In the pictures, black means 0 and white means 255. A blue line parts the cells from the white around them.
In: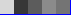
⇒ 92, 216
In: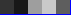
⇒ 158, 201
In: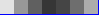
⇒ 54, 227
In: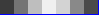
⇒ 240, 240
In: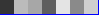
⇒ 94, 228
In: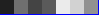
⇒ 90, 235
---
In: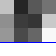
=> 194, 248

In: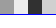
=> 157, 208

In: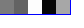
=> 123, 167

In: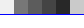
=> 240, 202

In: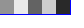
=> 147, 41

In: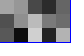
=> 165, 179

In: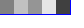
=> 129, 64

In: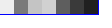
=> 238, 32

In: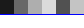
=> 26, 196
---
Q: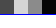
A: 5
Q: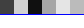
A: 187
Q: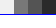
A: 42
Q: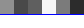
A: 44
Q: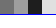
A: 224
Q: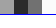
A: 251
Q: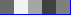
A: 127
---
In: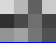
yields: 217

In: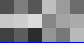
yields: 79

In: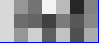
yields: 216

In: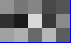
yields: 147

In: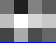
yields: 115

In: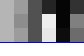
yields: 181
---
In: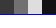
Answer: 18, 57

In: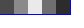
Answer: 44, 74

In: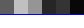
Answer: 8, 93

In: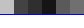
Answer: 112, 194

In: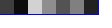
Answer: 33, 62

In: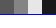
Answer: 25, 88

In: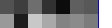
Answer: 88, 153

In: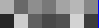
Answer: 135, 39

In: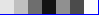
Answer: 252, 229
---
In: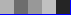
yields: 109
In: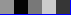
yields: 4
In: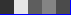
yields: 230
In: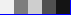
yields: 125
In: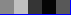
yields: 192
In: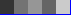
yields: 115
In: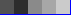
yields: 45
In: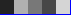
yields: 176
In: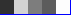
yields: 211
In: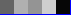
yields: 176
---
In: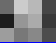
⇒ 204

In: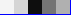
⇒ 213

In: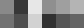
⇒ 55

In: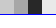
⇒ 167

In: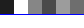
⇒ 255

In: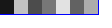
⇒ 194
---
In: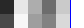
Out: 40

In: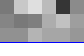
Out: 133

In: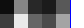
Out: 13

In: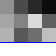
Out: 165

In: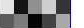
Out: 227

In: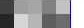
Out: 65

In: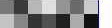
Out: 120

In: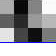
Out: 95

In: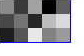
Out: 72

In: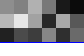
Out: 183
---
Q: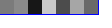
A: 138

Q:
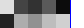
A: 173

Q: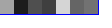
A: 28

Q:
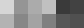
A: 135

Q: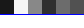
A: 245

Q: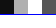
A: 176

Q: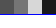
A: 117

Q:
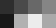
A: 177

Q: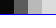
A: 92

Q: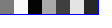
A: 250
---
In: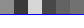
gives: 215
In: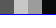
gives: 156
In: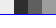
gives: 95
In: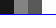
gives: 89
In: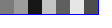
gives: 23
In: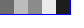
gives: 139
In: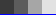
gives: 166
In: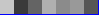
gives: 100
